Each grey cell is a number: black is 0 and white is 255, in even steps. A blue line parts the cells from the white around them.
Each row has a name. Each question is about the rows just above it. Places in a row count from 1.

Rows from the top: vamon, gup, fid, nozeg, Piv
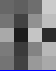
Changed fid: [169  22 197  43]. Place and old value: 2, [28]
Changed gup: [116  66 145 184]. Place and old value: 4, [190]
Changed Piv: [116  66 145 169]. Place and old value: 3, [153]

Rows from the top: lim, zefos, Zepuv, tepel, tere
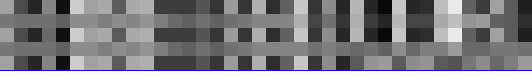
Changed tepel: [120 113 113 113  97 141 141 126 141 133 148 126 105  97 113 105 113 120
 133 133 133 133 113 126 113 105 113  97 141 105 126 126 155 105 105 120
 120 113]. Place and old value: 16, [97]
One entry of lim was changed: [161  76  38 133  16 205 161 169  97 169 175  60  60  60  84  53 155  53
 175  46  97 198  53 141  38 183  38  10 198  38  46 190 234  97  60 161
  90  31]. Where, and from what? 9, [90]

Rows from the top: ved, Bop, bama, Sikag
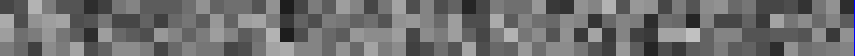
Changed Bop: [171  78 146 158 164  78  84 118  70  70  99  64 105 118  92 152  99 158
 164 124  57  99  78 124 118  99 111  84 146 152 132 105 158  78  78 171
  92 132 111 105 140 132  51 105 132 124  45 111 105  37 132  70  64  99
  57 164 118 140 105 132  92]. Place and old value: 53, [70]
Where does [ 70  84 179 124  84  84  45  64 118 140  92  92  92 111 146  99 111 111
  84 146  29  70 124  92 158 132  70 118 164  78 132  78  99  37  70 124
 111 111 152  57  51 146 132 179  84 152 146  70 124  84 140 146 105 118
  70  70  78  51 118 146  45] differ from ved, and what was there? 10, [132]
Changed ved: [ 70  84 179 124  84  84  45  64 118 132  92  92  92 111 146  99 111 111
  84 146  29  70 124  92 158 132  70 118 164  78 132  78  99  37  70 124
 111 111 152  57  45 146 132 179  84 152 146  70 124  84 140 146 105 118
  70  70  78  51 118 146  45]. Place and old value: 41, [51]
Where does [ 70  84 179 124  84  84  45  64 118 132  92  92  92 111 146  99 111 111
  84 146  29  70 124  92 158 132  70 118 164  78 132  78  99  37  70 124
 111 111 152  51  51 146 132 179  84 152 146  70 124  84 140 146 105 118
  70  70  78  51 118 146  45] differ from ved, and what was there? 40, [57]
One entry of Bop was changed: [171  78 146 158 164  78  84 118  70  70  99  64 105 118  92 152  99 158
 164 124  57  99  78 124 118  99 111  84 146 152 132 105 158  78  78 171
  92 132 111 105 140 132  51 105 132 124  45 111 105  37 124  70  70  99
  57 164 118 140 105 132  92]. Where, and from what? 51, [132]
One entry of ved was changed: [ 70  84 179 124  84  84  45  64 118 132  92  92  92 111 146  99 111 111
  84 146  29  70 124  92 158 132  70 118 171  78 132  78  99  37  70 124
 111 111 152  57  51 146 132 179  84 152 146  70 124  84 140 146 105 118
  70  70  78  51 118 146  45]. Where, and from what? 29, [164]

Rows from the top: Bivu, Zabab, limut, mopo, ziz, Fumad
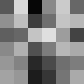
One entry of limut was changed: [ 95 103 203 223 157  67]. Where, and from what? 3, [196]
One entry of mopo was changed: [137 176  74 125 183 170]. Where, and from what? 3, [81]
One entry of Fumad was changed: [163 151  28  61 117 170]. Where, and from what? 4, [54]

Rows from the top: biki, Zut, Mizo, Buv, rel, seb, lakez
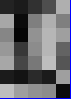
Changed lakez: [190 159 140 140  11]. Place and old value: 3, [146]
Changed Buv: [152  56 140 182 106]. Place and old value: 5, [99]

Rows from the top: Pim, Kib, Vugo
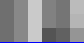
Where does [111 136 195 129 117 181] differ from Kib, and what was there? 3, [202]
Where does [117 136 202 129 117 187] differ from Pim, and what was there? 1, [111]
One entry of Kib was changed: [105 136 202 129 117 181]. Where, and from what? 1, [111]
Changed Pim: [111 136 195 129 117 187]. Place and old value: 3, [202]
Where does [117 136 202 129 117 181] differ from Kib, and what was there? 1, [111]

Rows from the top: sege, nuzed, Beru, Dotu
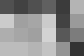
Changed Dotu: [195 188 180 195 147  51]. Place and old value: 1, [188]
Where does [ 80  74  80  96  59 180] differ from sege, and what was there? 2, [66]

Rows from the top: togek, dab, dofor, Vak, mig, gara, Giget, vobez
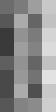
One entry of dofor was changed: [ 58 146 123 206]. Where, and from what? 4, [212]
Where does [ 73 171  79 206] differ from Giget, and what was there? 4, [200]
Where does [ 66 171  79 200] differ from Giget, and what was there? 1, [73]
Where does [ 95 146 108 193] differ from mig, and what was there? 3, [101]
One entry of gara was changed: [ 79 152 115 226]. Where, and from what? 1, [73]
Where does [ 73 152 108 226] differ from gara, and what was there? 3, [115]
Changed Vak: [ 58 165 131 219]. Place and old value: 2, [158]

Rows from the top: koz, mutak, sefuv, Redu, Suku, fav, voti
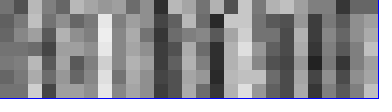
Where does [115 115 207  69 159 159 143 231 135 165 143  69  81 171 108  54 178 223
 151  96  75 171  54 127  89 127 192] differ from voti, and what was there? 12, [61]
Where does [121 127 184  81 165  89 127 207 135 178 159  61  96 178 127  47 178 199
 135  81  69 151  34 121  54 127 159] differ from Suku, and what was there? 4, [89]
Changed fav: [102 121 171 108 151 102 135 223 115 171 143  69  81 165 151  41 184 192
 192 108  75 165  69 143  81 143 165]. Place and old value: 25, [75]
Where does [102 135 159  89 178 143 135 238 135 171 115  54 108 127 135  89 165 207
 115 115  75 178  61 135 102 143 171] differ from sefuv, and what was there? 7, [127]

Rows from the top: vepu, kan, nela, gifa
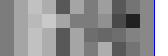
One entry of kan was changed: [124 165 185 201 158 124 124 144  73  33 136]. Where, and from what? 5, [165]
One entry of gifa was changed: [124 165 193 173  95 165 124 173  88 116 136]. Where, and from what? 5, [88]
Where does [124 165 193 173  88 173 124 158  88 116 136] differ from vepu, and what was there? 6, [165]
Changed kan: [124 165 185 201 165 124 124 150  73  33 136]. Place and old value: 8, [144]

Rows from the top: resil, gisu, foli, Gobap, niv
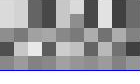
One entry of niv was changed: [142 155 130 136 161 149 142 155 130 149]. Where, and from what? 1, [136]
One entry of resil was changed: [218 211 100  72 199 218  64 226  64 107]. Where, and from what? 7, [72]
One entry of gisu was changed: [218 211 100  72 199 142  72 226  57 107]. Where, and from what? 9, [64]

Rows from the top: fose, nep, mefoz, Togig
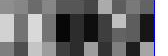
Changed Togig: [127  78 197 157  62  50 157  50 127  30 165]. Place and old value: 6, [44]
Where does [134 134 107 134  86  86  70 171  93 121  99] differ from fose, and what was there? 1, [142]
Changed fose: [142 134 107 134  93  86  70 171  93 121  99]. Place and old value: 5, [86]
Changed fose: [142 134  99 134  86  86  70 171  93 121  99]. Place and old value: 3, [107]

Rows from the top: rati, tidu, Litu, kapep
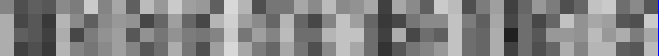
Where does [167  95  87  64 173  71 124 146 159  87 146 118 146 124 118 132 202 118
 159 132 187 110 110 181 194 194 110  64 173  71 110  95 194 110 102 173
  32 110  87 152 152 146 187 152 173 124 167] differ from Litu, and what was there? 1, [173]
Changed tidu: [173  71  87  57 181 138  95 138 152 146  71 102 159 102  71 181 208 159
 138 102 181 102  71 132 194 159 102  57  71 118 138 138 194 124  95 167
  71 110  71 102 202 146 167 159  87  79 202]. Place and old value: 41, [194]
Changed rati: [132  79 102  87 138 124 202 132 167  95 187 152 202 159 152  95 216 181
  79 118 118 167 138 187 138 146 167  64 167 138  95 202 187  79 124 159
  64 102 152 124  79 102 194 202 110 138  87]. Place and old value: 3, [95]
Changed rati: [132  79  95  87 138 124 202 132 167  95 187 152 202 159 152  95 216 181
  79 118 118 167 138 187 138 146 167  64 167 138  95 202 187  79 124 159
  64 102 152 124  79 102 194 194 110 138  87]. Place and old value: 44, [202]
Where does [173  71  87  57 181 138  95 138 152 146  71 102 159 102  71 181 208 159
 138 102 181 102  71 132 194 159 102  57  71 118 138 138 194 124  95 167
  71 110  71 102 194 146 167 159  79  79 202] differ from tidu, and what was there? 45, [87]
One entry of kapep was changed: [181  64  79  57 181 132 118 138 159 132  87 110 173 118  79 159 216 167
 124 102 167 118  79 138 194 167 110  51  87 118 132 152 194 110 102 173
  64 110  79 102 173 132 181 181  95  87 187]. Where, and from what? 1, [173]
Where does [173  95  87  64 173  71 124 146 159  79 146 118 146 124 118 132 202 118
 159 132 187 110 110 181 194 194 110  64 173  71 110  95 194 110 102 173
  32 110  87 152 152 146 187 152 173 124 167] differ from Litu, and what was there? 10, [87]

